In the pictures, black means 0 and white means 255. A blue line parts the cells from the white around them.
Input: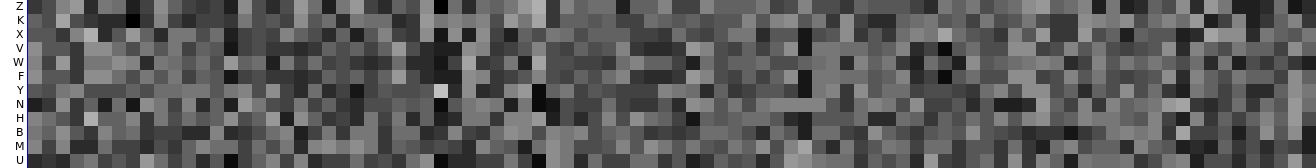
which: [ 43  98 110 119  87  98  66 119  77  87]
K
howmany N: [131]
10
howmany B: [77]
8
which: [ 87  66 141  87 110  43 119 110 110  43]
K
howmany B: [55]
15
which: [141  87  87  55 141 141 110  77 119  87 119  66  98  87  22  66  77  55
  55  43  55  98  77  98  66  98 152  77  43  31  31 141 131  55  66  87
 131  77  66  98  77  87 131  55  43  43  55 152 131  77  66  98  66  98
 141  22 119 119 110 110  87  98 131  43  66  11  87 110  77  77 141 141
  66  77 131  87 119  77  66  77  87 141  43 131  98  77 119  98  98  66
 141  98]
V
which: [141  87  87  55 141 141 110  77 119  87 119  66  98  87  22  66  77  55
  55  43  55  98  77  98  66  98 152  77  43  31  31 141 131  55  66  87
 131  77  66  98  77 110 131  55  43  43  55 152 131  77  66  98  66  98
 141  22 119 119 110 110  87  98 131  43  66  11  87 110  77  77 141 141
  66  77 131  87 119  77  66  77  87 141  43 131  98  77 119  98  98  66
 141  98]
F

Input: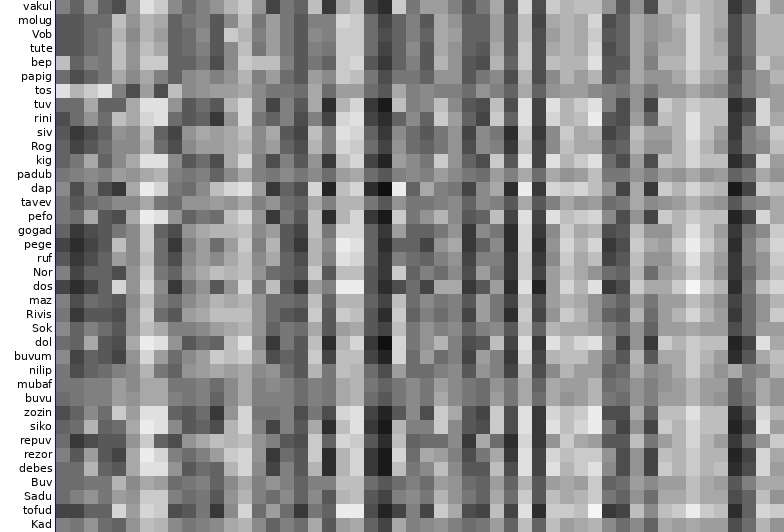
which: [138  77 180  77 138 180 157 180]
papig
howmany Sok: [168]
7
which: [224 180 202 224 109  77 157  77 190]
kig
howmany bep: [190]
5

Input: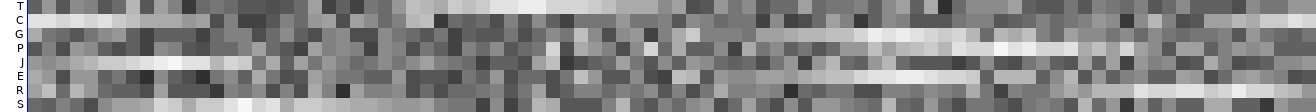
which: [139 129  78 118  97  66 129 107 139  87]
P
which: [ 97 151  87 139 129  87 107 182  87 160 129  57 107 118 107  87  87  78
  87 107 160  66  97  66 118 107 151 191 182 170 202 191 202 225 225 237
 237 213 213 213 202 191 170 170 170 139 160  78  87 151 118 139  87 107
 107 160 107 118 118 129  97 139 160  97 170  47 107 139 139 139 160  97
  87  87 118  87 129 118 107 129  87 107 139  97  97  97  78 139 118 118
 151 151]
T
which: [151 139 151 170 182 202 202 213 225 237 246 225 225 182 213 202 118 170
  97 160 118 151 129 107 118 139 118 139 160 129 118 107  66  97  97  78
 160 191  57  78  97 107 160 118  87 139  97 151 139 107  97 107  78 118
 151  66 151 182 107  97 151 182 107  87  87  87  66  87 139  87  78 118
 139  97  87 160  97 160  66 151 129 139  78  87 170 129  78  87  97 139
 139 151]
J
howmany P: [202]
1

